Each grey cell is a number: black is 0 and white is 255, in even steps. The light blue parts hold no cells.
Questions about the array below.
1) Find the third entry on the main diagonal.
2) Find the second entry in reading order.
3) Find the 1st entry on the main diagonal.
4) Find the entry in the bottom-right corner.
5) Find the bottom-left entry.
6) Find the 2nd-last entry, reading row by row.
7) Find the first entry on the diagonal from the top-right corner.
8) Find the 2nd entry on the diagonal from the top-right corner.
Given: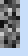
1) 202
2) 26
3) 163
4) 163
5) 148
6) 26
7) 148
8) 81

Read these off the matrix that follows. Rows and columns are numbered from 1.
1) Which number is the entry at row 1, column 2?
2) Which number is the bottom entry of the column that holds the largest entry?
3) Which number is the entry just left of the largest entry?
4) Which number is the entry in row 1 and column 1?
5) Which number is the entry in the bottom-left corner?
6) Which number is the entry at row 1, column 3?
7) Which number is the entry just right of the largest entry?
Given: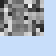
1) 65
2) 214
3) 65
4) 35
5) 227
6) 175
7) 65

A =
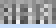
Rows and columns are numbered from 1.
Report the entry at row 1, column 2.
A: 143
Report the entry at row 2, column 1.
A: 130
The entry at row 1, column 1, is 156
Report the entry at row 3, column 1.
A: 156
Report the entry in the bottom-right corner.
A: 118
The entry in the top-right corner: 130
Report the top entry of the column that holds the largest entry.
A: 168
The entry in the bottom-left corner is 182
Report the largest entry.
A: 243
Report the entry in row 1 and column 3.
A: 156

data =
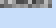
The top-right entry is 131
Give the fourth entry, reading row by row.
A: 159
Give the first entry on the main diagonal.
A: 173
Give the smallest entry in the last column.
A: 102
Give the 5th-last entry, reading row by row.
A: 144
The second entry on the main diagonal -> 117
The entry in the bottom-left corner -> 90

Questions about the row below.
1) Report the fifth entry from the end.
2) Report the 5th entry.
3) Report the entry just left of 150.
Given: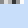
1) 222
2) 150
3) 53

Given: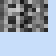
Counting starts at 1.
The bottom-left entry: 99
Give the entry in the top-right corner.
157
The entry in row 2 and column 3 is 56
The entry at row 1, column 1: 72
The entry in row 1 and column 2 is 127
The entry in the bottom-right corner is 40
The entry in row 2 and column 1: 99
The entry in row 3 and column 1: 87
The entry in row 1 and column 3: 173
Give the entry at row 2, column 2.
157

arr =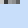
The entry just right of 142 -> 99
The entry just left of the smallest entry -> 201
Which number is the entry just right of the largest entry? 58

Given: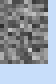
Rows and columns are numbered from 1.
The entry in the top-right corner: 74
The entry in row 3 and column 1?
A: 101
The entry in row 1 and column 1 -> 101
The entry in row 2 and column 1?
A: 130
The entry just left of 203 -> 101
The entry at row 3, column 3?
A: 130
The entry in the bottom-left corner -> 116
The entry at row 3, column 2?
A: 101
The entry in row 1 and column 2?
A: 130
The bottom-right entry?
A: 116
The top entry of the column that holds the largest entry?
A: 145
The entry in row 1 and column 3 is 175
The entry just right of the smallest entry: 116
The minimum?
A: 45
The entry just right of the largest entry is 74
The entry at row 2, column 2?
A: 101
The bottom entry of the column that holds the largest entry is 86

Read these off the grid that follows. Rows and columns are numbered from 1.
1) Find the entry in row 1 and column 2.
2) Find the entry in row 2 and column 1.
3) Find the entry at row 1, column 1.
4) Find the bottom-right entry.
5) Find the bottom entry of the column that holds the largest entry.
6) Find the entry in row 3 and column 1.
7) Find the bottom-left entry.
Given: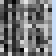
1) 32
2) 102
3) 184
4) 73
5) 184
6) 89
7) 89
